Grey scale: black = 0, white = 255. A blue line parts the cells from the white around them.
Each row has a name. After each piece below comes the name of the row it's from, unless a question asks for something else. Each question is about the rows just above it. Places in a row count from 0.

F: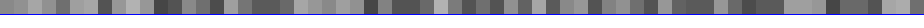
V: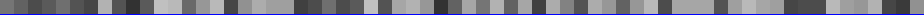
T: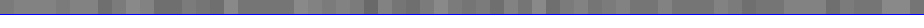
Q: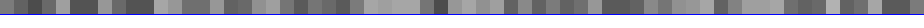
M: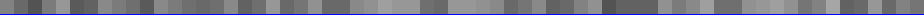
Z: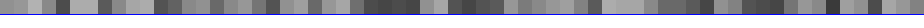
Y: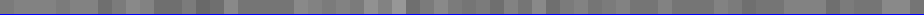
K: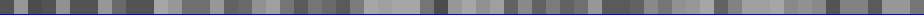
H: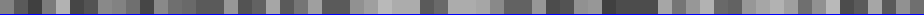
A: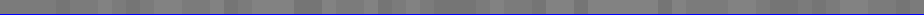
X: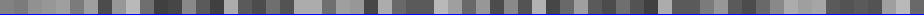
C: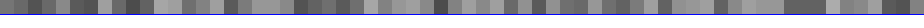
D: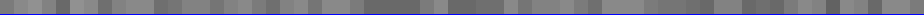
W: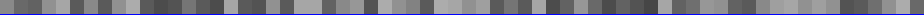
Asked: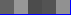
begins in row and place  H, 37
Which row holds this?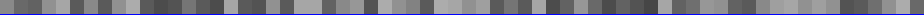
W
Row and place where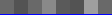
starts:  C, 1
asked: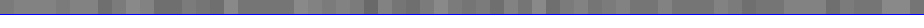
T
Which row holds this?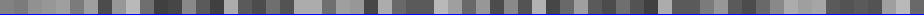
X
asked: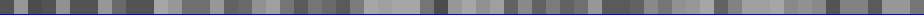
K

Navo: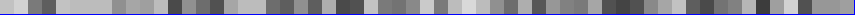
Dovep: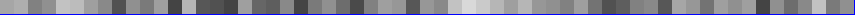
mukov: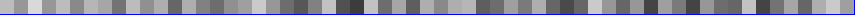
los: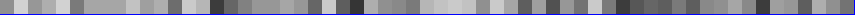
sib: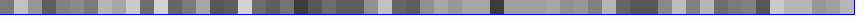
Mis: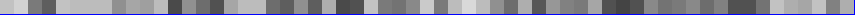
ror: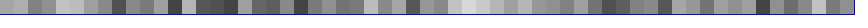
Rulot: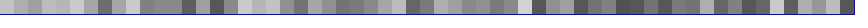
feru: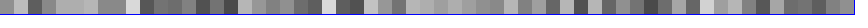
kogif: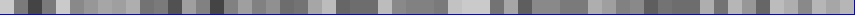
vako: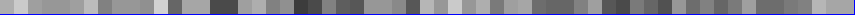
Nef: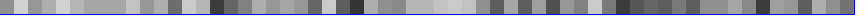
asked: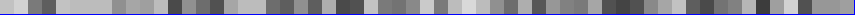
Navo
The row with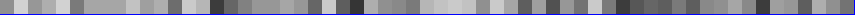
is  los
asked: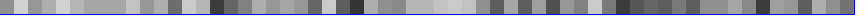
Nef
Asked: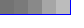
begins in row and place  Rulot, 24

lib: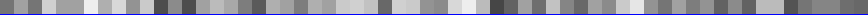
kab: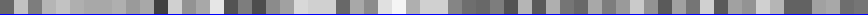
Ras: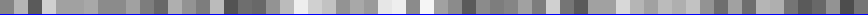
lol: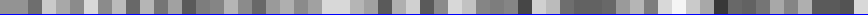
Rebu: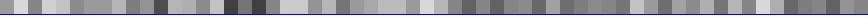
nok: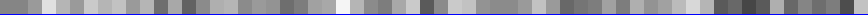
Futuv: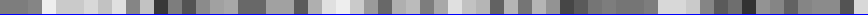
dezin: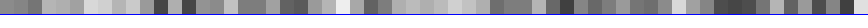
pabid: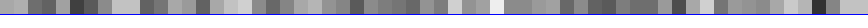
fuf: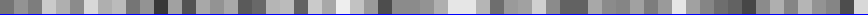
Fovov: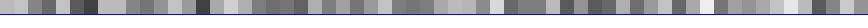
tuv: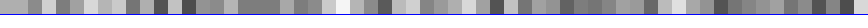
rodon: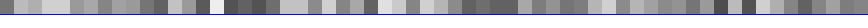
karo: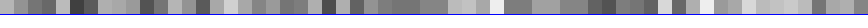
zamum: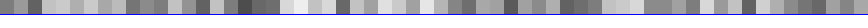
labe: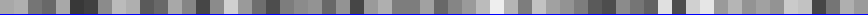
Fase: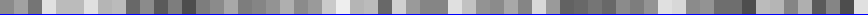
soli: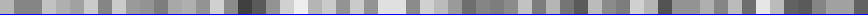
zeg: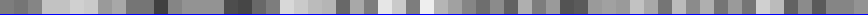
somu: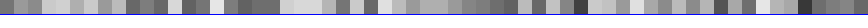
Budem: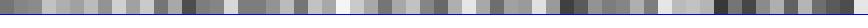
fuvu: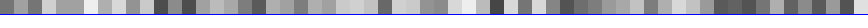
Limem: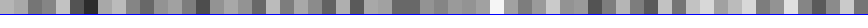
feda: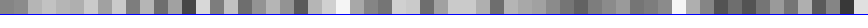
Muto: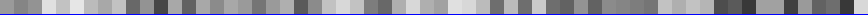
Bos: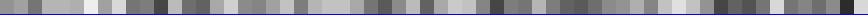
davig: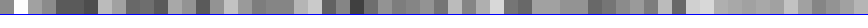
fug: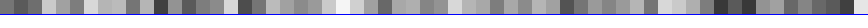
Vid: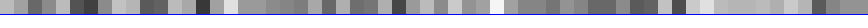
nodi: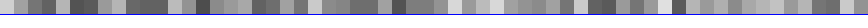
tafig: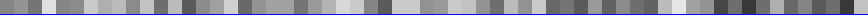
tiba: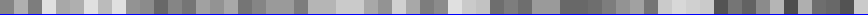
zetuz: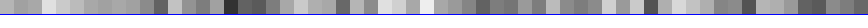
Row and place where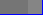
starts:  karo, 28
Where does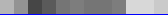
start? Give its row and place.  Futuv, 38
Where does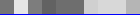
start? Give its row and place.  somu, 14
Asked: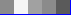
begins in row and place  Ras, 29

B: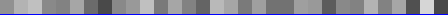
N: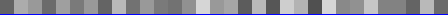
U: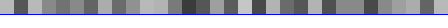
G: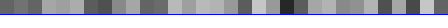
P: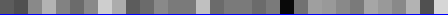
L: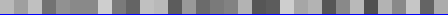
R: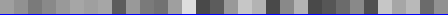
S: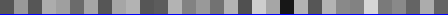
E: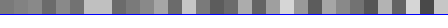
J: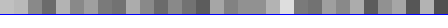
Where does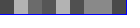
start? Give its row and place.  U, 18
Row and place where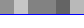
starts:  N, 25
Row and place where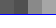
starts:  G, 6
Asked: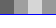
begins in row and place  E, 18
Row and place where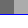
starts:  E, 16

